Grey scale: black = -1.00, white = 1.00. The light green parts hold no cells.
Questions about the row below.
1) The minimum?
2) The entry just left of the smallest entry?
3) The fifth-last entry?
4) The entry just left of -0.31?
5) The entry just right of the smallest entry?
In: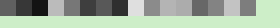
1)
-0.85
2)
-0.57
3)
0.35
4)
-0.51
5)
0.47

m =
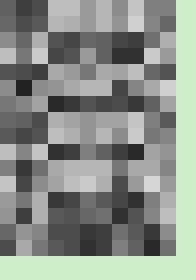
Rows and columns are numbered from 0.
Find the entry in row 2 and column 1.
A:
-0.19
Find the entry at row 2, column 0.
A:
0.10
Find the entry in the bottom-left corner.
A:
-0.41
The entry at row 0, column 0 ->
-0.24
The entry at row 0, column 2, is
-0.41
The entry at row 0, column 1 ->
-0.51
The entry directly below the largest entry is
-0.01
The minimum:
-0.74
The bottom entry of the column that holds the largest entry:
-0.68
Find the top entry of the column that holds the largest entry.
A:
-0.01
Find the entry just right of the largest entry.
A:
0.21
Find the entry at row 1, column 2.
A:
-0.30
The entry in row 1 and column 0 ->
-0.19
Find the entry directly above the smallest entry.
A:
-0.41
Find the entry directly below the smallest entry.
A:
0.04
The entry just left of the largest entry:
0.21
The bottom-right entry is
-0.13
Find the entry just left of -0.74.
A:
0.10
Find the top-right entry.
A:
-0.01
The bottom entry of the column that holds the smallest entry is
0.32
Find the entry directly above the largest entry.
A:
0.32
